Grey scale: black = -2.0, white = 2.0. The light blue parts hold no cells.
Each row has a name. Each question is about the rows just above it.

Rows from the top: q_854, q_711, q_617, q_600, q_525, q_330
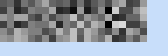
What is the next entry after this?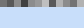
[-1.2]
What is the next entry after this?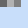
[1.0]
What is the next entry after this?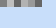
[-0.8]
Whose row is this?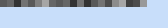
q_854

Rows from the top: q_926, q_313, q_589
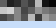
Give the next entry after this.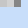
[-0.9]
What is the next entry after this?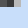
[-1.7]
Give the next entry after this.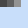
[-0.1]
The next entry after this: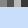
[0.5]
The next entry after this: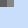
[-0.7]

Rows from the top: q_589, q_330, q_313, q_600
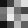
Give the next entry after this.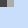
[1.5]
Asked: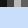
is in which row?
q_600

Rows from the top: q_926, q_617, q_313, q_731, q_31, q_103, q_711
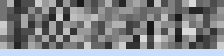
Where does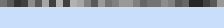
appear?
q_617
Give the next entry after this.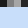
[-1.0]
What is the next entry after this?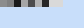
[-0.6]
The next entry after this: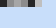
[-0.8]

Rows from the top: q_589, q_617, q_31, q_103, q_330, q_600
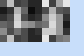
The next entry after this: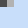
[-0.6]
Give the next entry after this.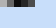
[0.8]
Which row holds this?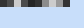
q_31
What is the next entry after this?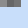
[1.4]
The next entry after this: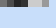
[-1.2]
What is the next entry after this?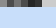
[0.4]
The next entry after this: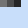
[-1.2]

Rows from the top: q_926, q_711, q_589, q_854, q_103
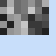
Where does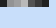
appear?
q_103
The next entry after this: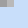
[-0.7]

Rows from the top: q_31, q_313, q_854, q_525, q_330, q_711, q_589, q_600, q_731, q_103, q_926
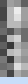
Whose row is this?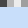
q_313
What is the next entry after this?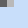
[0.9]
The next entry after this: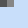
[-0.3]

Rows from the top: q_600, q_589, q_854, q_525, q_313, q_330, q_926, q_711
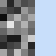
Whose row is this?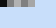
q_854
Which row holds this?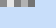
q_525
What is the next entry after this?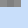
[-0.4]

